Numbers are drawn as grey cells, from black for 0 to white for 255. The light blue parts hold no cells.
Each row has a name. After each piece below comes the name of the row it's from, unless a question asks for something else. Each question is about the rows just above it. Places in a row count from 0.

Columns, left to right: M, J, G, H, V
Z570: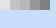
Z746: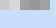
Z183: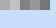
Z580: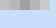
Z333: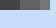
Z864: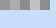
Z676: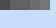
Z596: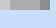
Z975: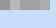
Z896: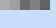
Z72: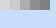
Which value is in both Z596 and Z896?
[172]
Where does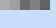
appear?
Z896
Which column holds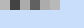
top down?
J
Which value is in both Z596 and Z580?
[203]
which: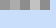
Z864
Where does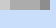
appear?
Z596

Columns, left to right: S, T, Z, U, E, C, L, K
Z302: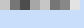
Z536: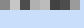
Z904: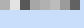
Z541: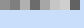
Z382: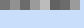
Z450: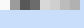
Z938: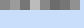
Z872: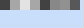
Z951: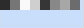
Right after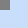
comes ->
[177]
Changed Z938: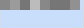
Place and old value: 5, [108]

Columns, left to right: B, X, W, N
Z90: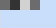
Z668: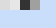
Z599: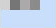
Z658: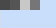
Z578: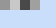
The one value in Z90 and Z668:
[51]
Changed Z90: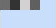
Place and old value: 3, [108]
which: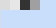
Z668
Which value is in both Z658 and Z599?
[118]
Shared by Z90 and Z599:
[210]
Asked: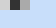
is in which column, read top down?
W

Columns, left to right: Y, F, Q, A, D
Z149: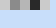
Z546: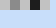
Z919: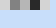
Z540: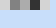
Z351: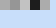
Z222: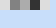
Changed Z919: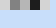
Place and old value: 3, [41]
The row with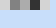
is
Z540

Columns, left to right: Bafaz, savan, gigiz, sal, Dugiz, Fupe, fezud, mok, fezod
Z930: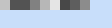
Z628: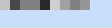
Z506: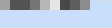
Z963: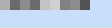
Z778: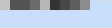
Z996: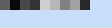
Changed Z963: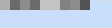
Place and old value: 5, [207]
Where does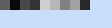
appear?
Z996
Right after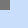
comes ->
[183]

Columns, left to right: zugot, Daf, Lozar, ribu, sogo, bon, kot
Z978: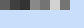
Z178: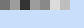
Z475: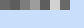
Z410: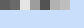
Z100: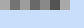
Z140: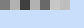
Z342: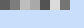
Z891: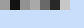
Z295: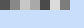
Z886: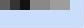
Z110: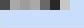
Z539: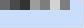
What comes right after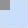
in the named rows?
[169]
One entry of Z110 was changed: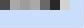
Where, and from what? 6, [199]
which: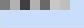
Z140
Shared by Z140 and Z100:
[105]
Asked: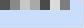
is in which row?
Z295
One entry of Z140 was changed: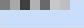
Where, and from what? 1, [178]

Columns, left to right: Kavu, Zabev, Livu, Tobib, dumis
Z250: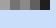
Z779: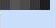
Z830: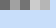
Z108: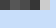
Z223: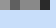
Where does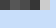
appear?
Z108
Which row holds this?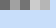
Z830
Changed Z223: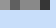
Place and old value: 4, [42]
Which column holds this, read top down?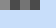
Livu
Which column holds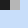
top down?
dumis

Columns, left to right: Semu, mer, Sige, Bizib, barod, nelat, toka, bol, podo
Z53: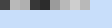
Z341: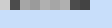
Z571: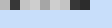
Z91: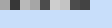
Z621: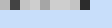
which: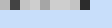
Z621
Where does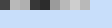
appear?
Z53
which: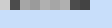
Z341
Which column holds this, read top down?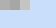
Sige
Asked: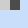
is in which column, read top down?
bol

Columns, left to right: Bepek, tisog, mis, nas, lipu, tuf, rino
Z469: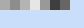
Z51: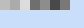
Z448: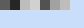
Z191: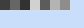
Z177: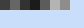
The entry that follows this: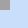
[189]
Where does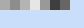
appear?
Z469
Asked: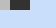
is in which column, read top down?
mis
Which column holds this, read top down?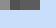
lipu
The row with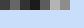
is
Z177

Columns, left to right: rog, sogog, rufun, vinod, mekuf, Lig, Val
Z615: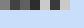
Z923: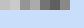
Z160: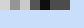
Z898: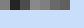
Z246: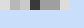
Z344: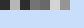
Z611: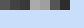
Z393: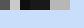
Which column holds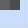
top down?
Lig
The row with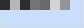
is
Z344
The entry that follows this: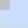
[202]
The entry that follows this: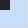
[76]
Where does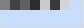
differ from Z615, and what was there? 6, [202]
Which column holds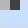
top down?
sogog
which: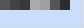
Z611

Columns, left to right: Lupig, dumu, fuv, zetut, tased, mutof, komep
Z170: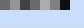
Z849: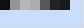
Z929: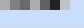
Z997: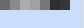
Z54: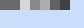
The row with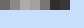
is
Z997
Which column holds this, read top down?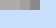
zetut
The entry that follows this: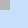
[172]
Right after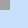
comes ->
[118]
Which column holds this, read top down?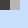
fuv
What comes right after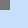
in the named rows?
[46]
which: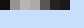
Z849

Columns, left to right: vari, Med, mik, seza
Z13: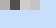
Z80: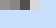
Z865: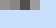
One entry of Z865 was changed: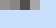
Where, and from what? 3, [157]
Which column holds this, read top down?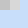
seza

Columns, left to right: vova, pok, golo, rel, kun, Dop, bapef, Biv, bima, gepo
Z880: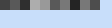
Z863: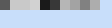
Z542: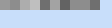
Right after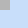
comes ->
[163]
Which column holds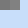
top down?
bima
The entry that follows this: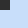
[173]

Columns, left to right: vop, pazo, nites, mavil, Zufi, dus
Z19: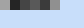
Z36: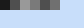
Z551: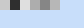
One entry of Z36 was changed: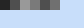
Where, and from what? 0, [26]
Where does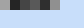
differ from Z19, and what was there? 4, [59]

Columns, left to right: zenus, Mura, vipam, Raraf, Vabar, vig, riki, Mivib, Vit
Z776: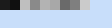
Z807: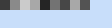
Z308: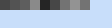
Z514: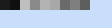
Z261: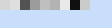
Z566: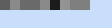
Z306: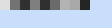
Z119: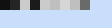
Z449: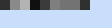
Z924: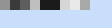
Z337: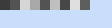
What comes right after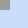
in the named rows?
[191]
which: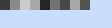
Z807
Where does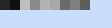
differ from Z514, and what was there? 0, [27]
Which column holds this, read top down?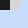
zenus

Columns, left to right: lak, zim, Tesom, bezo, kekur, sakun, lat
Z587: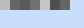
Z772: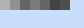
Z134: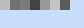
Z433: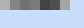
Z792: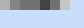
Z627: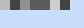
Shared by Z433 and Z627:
[67]
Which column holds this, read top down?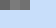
Tesom

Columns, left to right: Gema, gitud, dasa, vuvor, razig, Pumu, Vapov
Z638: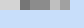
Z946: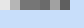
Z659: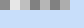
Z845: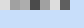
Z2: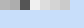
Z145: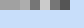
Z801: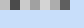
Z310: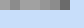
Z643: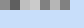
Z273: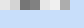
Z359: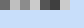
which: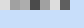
Z845
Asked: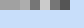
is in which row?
Z145
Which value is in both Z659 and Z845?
[173]

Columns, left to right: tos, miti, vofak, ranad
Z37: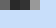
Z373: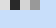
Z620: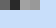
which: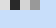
Z373
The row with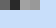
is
Z620
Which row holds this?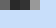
Z37

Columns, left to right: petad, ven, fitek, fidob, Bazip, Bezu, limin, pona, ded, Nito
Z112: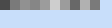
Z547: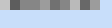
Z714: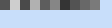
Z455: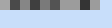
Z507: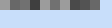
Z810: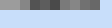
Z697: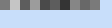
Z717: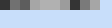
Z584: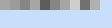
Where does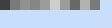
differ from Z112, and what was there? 0, [74]
